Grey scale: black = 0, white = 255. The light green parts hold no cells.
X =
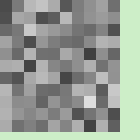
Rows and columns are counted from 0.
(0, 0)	75
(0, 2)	184
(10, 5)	132
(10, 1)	113
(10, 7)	66
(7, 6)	180
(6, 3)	185
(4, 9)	102
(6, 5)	70
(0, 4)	171
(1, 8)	155
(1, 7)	146
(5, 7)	176
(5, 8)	114
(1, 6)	127
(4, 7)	64
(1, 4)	93
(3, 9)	172
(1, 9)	142
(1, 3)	79
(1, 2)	160
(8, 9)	192
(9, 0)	178
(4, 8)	143
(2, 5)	139
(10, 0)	171
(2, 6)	116
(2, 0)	105
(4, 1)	105
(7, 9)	200

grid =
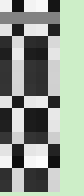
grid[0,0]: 242
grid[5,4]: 208
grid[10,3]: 25
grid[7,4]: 208
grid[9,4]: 232
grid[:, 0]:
[242, 130, 228, 44, 30, 52, 51, 52, 229, 29, 31, 54, 227, 245, 47, 50]
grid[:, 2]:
[243, 130, 232, 44, 29, 51, 50, 52, 231, 27, 28, 52, 229, 246, 47, 48]
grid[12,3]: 233
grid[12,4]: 35
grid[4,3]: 26
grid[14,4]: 214
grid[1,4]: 130
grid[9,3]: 24
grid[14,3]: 42
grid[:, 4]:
[21, 130, 32, 216, 229, 208, 209, 208, 32, 232, 229, 206, 35, 16, 214, 211]
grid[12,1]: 30
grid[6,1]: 212
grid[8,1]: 27

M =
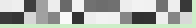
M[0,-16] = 235
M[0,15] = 56
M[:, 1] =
[238, 54]
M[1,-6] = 134
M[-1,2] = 214
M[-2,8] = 109
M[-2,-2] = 238
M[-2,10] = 237
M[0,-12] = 237
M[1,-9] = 237
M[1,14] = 133

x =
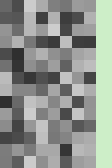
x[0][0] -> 103
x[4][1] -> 47
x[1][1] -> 86
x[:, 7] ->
[151, 177, 159, 60, 173, 189, 69, 173, 147, 148, 104, 172, 177, 165]
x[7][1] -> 134
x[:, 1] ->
[76, 86, 109, 178, 47, 51, 78, 134, 105, 91, 68, 75, 150, 93]
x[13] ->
[123, 93, 203, 143, 173, 90, 157, 165]
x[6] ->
[187, 78, 55, 80, 66, 195, 149, 69]
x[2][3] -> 153
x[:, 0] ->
[103, 89, 148, 141, 75, 113, 187, 179, 46, 155, 140, 68, 124, 123]
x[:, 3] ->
[171, 63, 153, 73, 177, 122, 80, 104, 179, 127, 196, 191, 168, 143]
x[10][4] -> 123
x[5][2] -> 143
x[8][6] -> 78
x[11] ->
[68, 75, 97, 191, 120, 132, 165, 172]
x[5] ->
[113, 51, 143, 122, 158, 97, 177, 189]
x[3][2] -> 119
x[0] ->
[103, 76, 204, 171, 127, 118, 155, 151]
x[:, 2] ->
[204, 184, 183, 119, 152, 143, 55, 134, 193, 204, 151, 97, 122, 203]
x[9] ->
[155, 91, 204, 127, 157, 73, 196, 148]
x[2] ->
[148, 109, 183, 153, 205, 70, 156, 159]

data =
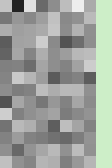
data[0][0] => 195
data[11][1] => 156
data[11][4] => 113
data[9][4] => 163
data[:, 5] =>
[189, 137, 140, 83, 157, 131, 123, 185, 130, 124, 190, 105, 145, 127]
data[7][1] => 125
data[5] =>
[128, 130, 109, 165, 142, 131, 162, 204]
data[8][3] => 119
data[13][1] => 145
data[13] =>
[192, 145, 133, 181, 175, 127, 152, 181]
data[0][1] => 34
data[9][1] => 129
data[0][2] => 224
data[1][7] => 186
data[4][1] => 166
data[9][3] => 153
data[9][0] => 206
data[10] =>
[115, 185, 175, 142, 94, 190, 164, 130]
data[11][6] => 125
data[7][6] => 184
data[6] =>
[132, 201, 181, 157, 91, 123, 130, 93]
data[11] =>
[130, 156, 130, 124, 113, 105, 125, 147]
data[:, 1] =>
[34, 150, 159, 162, 166, 130, 201, 125, 166, 129, 185, 156, 104, 145]
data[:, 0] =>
[195, 119, 173, 92, 99, 128, 132, 141, 82, 206, 115, 130, 143, 192]
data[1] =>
[119, 150, 136, 158, 193, 137, 145, 186]
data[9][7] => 147
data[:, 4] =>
[141, 193, 197, 138, 142, 142, 91, 173, 151, 163, 94, 113, 185, 175]
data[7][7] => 144
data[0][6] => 238

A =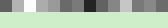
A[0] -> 96
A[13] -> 107
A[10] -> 198
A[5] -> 106

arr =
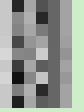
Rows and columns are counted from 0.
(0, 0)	200
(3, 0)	203
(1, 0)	200
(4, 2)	132
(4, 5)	148
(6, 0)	212
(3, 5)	159
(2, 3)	122
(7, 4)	102
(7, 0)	200
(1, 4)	102
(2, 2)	166
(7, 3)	42
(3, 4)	102
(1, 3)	40
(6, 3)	196
